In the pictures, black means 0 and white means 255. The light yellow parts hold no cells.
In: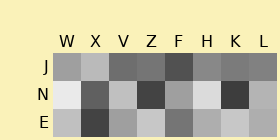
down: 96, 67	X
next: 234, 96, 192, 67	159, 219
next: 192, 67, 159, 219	61, 180
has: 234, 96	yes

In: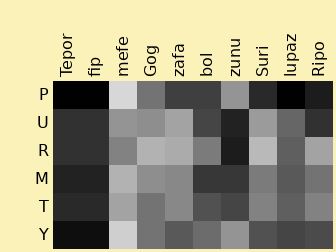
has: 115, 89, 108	yes
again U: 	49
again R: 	49
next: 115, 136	81, 69
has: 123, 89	yes

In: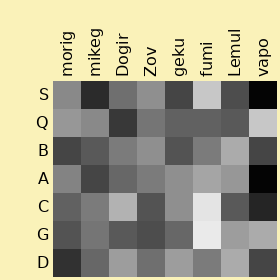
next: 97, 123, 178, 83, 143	228, 89
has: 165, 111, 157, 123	no
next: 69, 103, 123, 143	165, 151

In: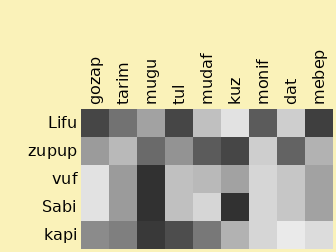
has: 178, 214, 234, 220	yes
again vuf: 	162
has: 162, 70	yes
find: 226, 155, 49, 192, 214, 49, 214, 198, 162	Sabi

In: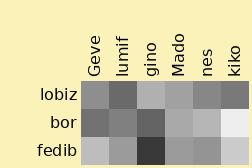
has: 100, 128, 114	no
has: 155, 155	no
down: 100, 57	gino
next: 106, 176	161, 135
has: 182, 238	yes
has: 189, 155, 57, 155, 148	yes

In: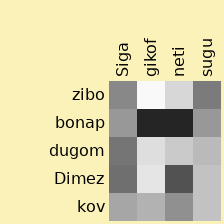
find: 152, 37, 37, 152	bonap
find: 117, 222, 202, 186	dugom
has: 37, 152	yes
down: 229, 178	gikof
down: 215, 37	neti
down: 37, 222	gikof

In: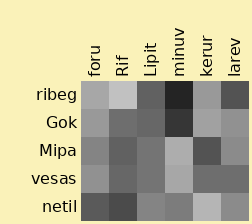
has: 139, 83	no
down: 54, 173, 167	minuv

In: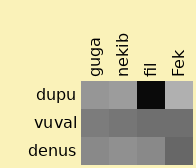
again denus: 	137
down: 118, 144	nekib
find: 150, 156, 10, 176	dupu
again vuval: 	111

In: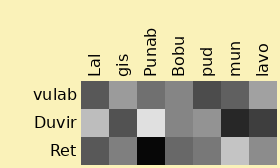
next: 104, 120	196, 140
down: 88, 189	Lal

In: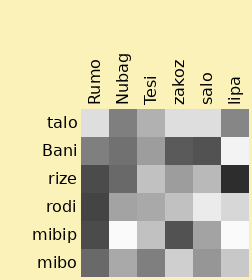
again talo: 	222
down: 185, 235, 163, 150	salo
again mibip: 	250
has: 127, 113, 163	no
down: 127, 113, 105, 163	Nubag
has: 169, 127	yes

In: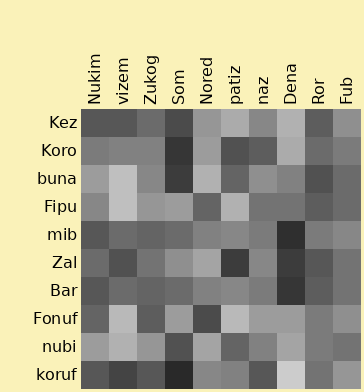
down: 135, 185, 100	patiz
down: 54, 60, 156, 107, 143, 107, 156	Som
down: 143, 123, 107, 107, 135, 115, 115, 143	Fub
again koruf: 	87
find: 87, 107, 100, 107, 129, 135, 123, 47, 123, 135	mib

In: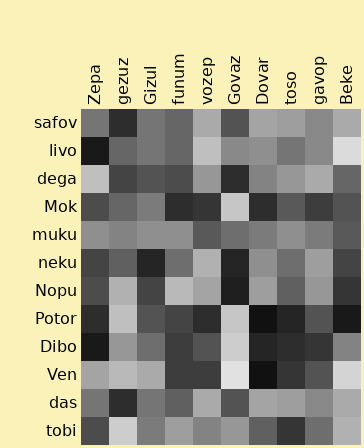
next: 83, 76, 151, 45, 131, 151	170, 102
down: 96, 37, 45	toso
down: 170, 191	vozep

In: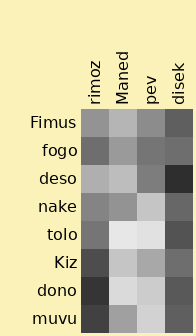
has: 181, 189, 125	no
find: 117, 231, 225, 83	tolo
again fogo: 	110
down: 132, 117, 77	rimoz

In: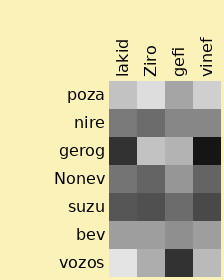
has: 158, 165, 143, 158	no
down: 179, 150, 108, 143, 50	gefi
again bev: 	158
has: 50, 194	yes
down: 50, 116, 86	lakid
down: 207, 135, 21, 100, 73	vinef
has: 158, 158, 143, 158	yes

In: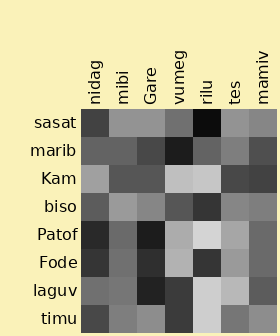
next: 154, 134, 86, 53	134, 126
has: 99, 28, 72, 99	no

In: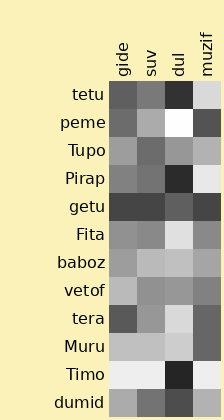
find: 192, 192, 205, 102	Muru
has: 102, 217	no
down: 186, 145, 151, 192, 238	suv
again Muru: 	192
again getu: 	69
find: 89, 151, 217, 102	tera
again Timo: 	238

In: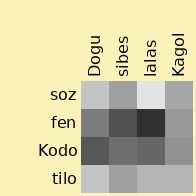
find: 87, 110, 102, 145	Kodo
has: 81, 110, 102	no
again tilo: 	180
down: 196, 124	Dogu
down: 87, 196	Dogu
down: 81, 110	sibes

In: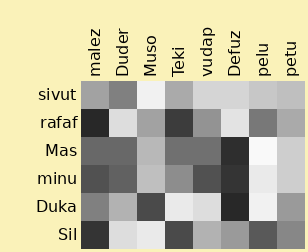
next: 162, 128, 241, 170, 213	213, 199
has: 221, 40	yes
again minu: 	81
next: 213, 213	199, 191
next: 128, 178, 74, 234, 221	40, 241
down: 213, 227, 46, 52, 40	Defuz
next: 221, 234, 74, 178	154, 89

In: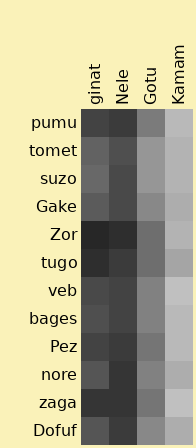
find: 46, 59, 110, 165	tugo
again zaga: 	53
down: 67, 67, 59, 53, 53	Nele
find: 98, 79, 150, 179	tomet

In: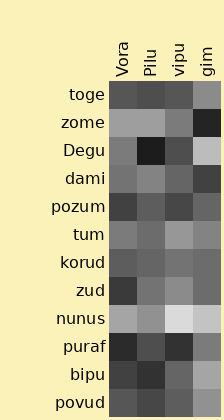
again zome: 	158
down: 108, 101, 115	Pilu

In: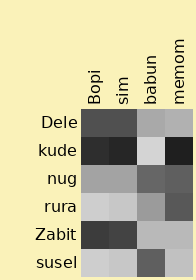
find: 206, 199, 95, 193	susel
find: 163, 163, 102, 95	nug
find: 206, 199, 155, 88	rura
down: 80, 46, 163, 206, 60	Bopi

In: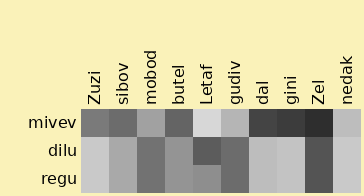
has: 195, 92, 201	no
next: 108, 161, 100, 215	181, 68

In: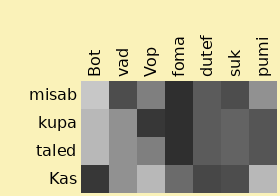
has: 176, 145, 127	no
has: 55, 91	no
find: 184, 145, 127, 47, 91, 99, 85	taled
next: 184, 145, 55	47, 91

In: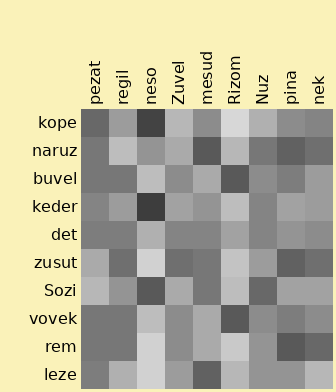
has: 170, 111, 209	yes
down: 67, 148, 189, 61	neso
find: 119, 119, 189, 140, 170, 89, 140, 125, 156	buvel
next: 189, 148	170, 89
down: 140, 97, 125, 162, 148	pina
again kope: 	140

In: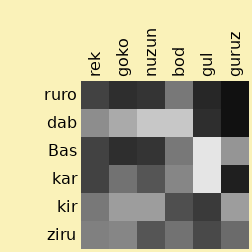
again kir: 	157
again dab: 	199
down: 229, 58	gul
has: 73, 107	yes
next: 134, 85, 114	73, 107
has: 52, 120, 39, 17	yes

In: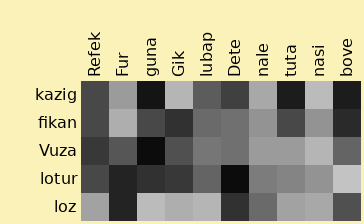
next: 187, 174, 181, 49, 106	162, 168
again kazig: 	28
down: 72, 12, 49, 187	guna
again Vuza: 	155
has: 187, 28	yes

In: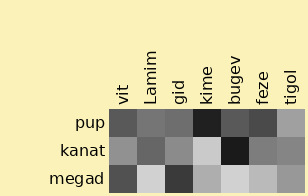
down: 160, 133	tigol
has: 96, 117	no
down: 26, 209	bugev
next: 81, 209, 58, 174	209, 186
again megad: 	209

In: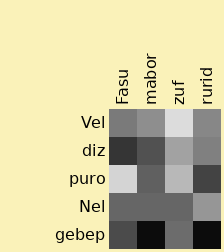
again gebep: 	12
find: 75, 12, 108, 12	gebep
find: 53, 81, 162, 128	diz
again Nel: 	102

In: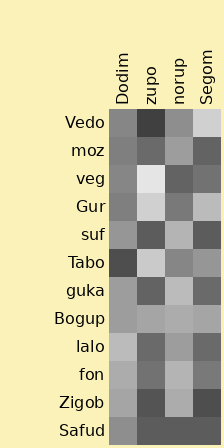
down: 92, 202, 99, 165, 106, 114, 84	zupo
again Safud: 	92

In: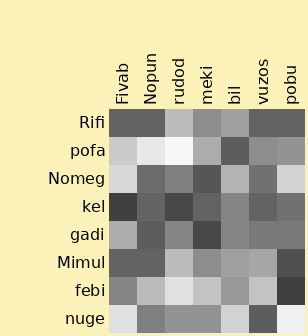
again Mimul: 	99
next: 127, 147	147, 210
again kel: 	99
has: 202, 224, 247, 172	no
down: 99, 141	vuzos
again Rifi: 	99

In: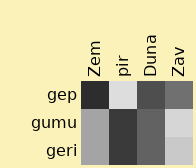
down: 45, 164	Zem
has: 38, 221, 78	no
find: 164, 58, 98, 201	geri
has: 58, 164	no

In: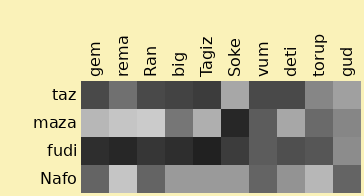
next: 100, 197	100, 154
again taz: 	73
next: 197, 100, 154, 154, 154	100, 147
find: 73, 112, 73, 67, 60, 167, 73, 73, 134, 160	taz
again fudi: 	46
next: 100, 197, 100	154, 154

